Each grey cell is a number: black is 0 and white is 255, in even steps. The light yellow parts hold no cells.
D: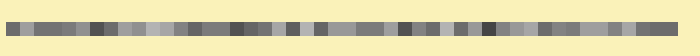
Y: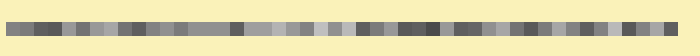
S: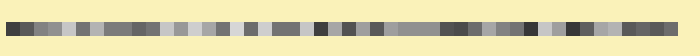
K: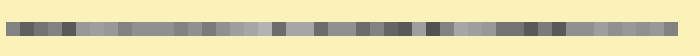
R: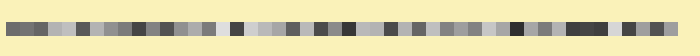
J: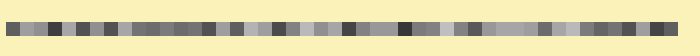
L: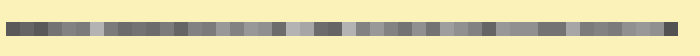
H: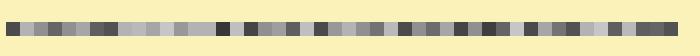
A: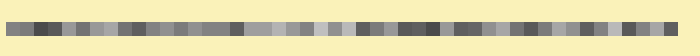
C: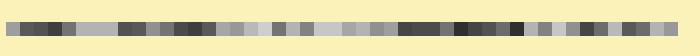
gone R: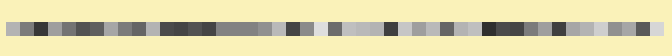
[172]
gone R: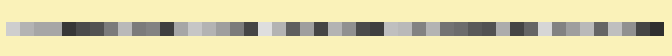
[138]

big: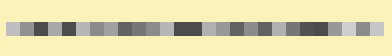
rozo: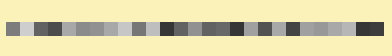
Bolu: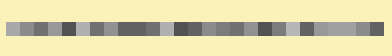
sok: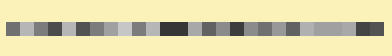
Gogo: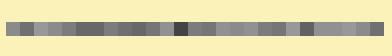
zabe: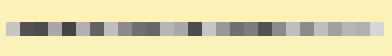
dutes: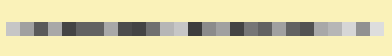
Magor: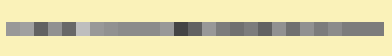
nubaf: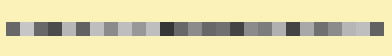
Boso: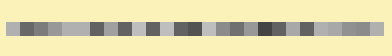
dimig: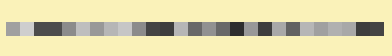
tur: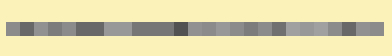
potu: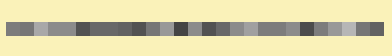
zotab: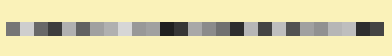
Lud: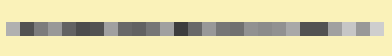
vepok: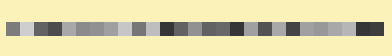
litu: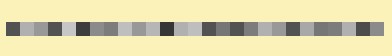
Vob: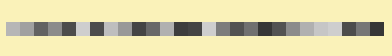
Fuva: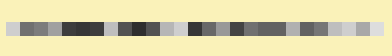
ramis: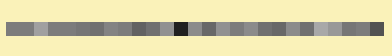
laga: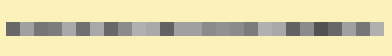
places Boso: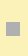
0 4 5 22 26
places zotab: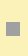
6 10 21
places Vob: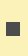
4 6 24
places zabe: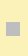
7 20 22
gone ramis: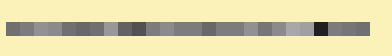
[131]
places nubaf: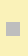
6 8 10 25
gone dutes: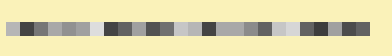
[90]

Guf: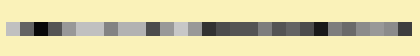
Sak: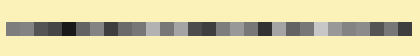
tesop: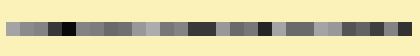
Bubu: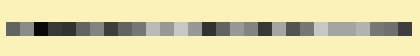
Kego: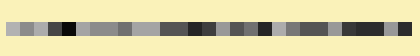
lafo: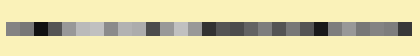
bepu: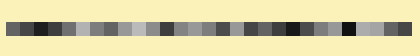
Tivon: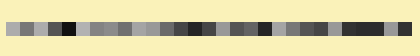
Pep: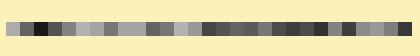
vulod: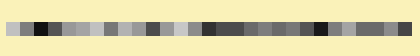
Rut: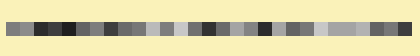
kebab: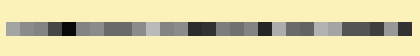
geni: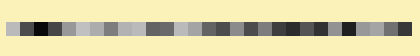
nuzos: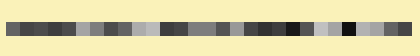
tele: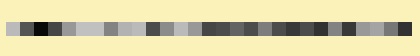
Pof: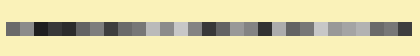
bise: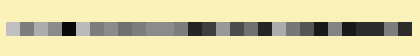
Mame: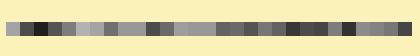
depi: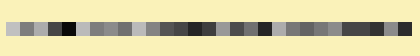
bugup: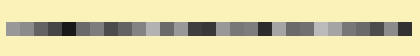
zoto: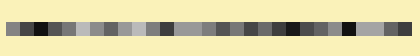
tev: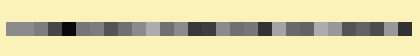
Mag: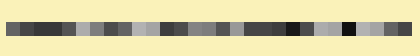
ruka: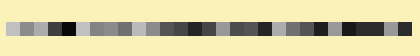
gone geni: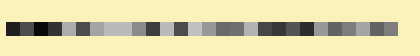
[146]
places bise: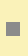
3 7 10 11
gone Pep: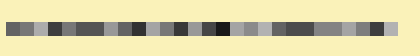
[91]
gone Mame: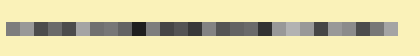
[158]

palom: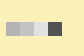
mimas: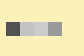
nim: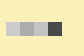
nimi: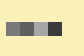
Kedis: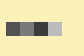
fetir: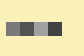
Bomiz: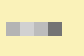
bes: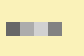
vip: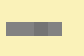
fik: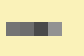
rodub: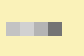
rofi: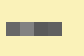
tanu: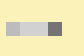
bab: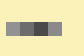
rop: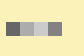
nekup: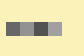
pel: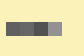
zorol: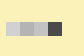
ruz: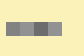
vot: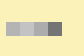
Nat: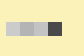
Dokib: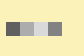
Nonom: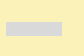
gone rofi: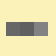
[90]
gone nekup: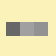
[82]
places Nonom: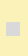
0 1 2 3

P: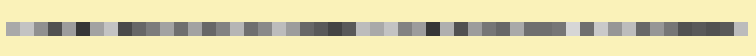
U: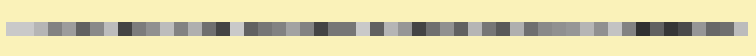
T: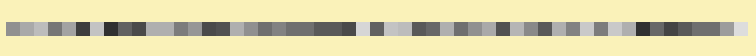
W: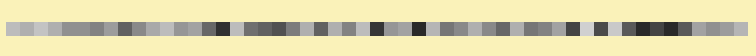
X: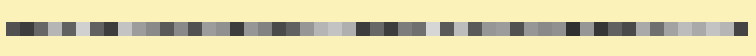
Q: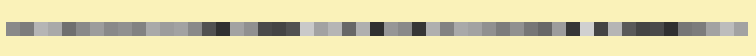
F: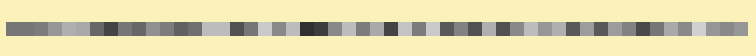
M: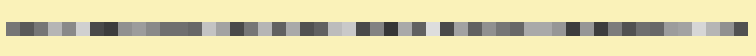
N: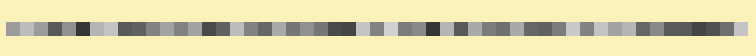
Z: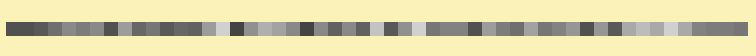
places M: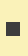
7 40 42
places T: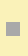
1 34

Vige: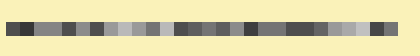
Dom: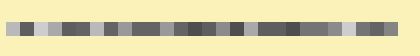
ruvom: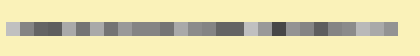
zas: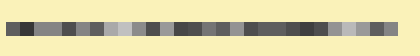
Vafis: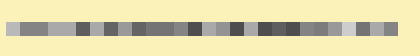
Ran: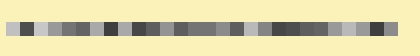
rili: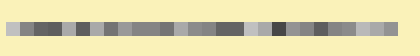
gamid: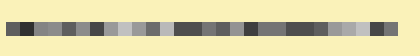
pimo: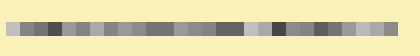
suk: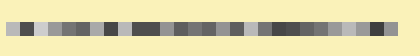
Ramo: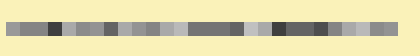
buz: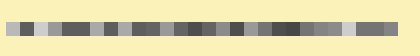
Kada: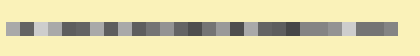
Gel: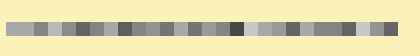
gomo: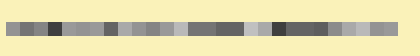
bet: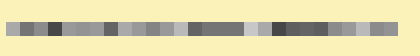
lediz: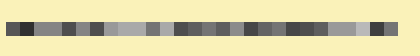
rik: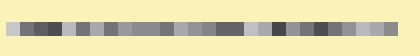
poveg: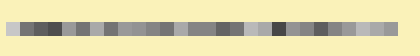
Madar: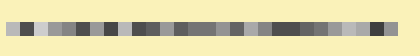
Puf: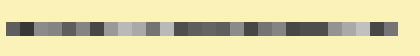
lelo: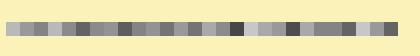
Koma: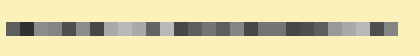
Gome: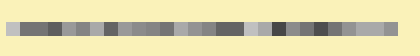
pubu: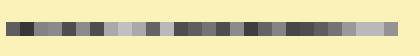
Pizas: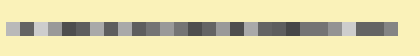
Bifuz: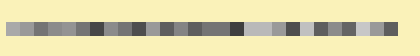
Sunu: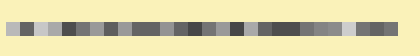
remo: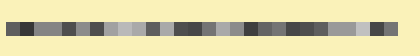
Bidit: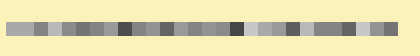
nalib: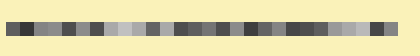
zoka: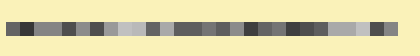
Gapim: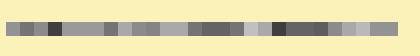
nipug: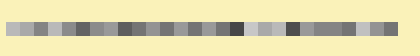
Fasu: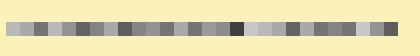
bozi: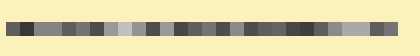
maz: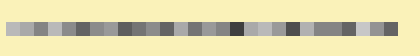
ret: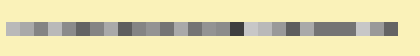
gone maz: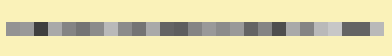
[177]
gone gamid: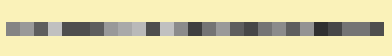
[108]
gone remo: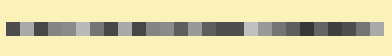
[161]
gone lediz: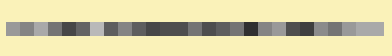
[86]
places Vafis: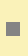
1 2 12 21 27
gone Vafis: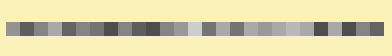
[124]

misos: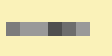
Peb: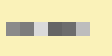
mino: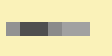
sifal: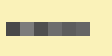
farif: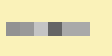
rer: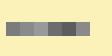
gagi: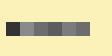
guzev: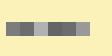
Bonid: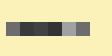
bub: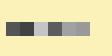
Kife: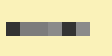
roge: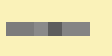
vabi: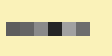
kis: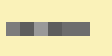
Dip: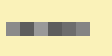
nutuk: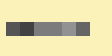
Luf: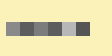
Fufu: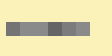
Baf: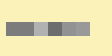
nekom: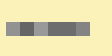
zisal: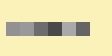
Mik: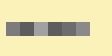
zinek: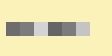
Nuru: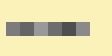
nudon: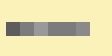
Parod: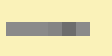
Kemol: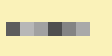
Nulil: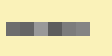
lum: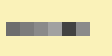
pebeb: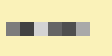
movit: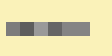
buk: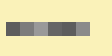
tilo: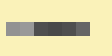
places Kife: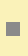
3 5
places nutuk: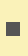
0
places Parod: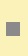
0 1 2 5
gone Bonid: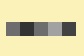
[58]
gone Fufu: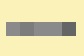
[116]

